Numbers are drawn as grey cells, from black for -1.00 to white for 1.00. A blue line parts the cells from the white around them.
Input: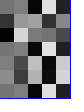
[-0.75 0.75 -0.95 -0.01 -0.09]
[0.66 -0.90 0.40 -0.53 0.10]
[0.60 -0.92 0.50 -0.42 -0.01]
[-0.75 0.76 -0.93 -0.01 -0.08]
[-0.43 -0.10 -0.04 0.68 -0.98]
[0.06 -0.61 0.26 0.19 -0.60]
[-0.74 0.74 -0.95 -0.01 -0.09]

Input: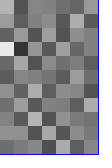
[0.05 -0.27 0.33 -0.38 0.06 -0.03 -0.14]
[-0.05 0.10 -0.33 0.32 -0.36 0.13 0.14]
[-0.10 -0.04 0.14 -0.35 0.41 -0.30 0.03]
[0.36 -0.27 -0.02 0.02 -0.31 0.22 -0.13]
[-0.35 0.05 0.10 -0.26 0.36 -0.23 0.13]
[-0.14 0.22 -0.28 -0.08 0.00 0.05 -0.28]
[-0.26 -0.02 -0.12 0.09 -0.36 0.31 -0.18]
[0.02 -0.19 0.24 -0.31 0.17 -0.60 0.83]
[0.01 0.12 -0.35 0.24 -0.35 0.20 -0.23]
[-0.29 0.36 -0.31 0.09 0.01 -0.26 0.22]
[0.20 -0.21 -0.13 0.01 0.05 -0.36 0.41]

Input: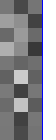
[-0.09 -0.42 -0.06]
[-0.07 -0.49 -0.05]
[-0.28 0.53 -0.16]
[-0.07 -0.49 -0.04]
[-0.24 0.59 -0.24]
[-0.13 -0.21 -0.07]
[-0.56 0.10 0.37]
[-0.17 0.21 -0.18]
[-0.48 0.12 0.25]
[-0.08 -0.43 -0.06]

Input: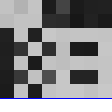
[0.57 0.51 0.56 0.56 0.53 -0.78 0.52 -0.79]
[0.54 -0.72 -0.72 0.56 -0.39 0.51 -0.55 -0.77]
[0.54 0.52 0.54 0.49 0.52 -0.79 0.51 -0.75]
[0.55 -0.80 -0.79 0.49 -0.63 0.55 -0.60 -0.76]
[0.53 0.54 0.54 0.52 0.56 -0.74 0.53 -0.74]
[-0.80 -0.73 -0.82 -0.66 -0.65 0.52 0.52 0.47]
[-0.74 -0.75 -0.79 -0.47 -0.78 0.54 0.40 0.52]

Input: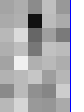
[0.33 0.18 0.20 0.67 0.44]
[0.61 0.05 0.13 0.46 0.08]
[0.43 0.24 0.55 0.46 0.40]
[0.36 0.45 0.38 0.88 0.28]
[0.47 0.51 -0.07 0.49 0.37]
[-0.04 0.25 -0.20 0.72 0.44]
[0.34 0.47 -0.87 0.38 0.33]
[0.19 0.50 0.09 0.36 0.29]

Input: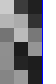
[-0.76 0.21 0.04]
[-0.77 -0.72 0.11]
[0.17 -0.78 0.12]
[-0.06 0.47 -0.09]
[-0.61 0.34 0.42]
[-0.75 -0.53 0.59]

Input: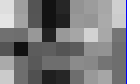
[-0.14 0.30 0.20 -0.14 -0.70 -0.76 -0.37 -0.14 0.59]
[-0.14 -0.09 0.07 0.09 -0.14 -0.14 -0.30 -0.14 0.33]
[-0.14 0.15 0.14 -0.29 -0.34 -0.26 -0.28 -0.87 -0.34]
[-0.08 0.32 0.65 0.30 0.20 -0.73 0.19 -0.14 -0.12]
[0.60 0.33 0.17 0.19 -0.76 -0.86 -0.33 0.28 0.79]
[0.62 0.31 0.22 0.15 -0.70 -0.86 -0.34 0.24 0.74]
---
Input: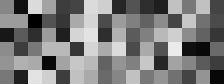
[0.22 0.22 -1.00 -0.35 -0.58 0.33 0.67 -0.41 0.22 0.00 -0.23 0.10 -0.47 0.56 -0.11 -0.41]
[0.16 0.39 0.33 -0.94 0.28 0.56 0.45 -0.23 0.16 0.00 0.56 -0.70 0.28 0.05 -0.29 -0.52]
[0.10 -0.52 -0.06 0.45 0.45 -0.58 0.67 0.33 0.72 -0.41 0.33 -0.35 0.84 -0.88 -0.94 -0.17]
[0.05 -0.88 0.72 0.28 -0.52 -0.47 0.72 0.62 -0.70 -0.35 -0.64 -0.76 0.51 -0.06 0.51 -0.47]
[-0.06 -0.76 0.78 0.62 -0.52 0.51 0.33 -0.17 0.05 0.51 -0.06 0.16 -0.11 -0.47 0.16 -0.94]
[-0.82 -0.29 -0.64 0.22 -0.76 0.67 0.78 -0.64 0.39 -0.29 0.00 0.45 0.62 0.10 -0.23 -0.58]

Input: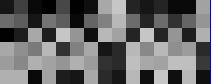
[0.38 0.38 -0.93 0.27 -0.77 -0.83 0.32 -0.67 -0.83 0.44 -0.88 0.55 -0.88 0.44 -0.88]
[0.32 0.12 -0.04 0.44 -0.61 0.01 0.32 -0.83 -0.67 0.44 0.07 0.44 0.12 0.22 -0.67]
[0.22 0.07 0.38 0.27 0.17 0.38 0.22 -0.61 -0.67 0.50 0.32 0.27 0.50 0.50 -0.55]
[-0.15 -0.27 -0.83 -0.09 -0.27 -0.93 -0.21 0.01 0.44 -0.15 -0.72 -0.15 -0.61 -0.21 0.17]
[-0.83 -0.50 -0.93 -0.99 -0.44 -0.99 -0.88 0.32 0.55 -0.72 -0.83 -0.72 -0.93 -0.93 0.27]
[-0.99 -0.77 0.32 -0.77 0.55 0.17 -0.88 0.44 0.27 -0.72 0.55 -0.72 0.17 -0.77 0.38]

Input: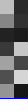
[0.50 -0.67]
[0.27 -0.44]
[0.16 -0.83]
[0.05 -0.61]
[-0.38 0.67]
[-0.55 0.56]
[-0.73 -0.78]

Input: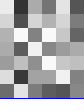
[0.84 -0.60 0.34 -0.09 0.79 -0.33]
[0.73 -0.55 0.28 0.28 0.89 0.02]
[0.67 -0.38 0.67 0.40 0.67 -0.03]
[0.40 0.95 0.02 0.95 0.56 -0.21]
[0.34 -0.27 0.89 0.07 0.22 0.34]
[0.22 0.50 0.12 0.95 0.56 0.50]
[-0.15 0.79 -0.03 -0.27 -0.33 0.07]

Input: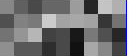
[0.12 -0.31 -0.31 -0.64 -0.43 -0.87 0.32 0.06 -0.48]
[0.06 -0.25 -0.43 -0.20 -0.20 0.22 -0.70 0.54 0.38]
[-0.10 0.17 0.43 -0.48 -0.43 -0.81 -0.05 -0.37 -0.70]
[-0.37 0.01 -0.05 0.59 0.27 0.32 0.27 -0.58 -0.10]

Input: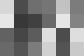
[0.80 -0.56 -0.50 -0.18 0.80 0.03]
[0.69 -0.40 -0.13 -0.08 0.52 -0.03]
[-0.18 -0.34 -0.03 0.64 -0.34 0.58]
[-0.23 -0.45 -0.28 0.74 -0.40 0.74]

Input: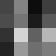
[-0.40 -0.08 -0.79 -0.30]
[-0.46 0.03 -0.90 -0.51]
[-0.61 0.66 -0.24 0.43]
[-0.73 0.20 -0.14 -0.02]

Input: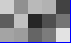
[0.62 0.13 0.45 0.40 -0.48]
[0.29 0.23 -0.21 -0.03 0.78]
[-0.27 0.51 -0.70 -0.38 -0.09]
